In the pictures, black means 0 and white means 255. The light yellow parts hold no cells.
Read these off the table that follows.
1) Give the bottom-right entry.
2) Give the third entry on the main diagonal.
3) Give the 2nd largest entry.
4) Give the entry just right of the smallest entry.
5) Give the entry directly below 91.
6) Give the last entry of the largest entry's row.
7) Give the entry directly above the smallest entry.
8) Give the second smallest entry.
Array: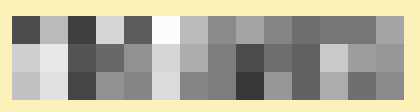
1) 139
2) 69
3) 232
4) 151
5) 145
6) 164
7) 76
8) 63

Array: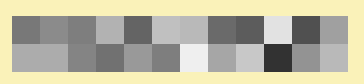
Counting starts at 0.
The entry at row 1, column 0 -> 172
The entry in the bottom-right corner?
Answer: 185
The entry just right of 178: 100
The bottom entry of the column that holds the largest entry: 239
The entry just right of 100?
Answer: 192
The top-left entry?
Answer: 120
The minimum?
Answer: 50

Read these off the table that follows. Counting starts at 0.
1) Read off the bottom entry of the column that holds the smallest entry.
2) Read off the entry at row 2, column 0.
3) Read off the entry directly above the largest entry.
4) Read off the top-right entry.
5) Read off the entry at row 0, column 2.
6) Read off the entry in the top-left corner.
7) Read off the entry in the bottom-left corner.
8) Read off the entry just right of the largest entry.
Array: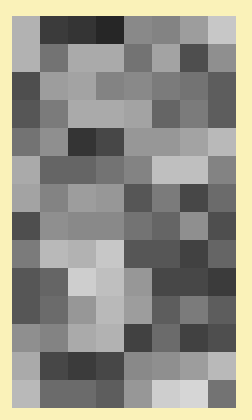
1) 93
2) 78
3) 157
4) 199
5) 52
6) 178
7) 185
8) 115

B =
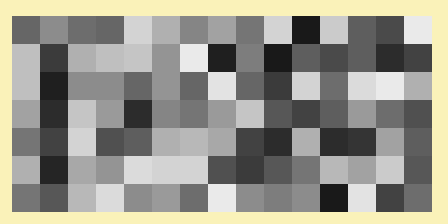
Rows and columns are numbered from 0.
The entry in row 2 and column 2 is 140
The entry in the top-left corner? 102
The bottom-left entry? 117
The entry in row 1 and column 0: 191
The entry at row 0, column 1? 140
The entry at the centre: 154
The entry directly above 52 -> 154
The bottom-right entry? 109
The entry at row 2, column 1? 31
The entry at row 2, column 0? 191
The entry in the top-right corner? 234
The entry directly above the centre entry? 227
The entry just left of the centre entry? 117
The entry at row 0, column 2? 109

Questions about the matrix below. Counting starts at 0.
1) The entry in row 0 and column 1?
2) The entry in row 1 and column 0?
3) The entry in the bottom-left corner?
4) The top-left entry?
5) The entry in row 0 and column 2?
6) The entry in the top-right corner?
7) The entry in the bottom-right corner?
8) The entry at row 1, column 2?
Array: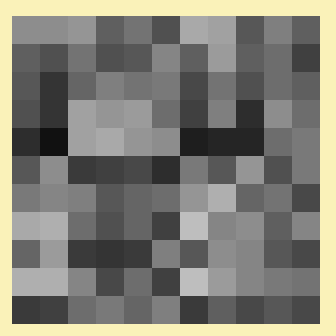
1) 141
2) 95
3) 58
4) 141
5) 149
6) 95
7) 72
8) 115

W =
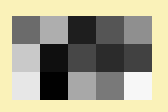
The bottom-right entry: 247
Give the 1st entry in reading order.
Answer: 107
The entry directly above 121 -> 43
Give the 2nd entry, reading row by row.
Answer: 174

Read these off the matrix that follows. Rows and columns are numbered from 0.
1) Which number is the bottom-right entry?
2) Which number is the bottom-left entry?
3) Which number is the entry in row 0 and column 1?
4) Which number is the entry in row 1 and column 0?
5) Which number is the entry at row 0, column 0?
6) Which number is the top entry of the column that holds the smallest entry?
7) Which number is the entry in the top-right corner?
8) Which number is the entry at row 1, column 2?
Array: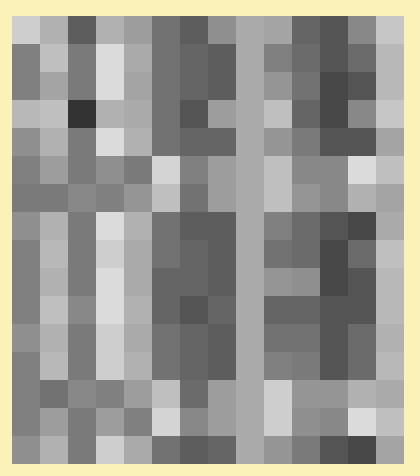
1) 164
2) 143
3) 177
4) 128
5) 206
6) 93
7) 198
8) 122
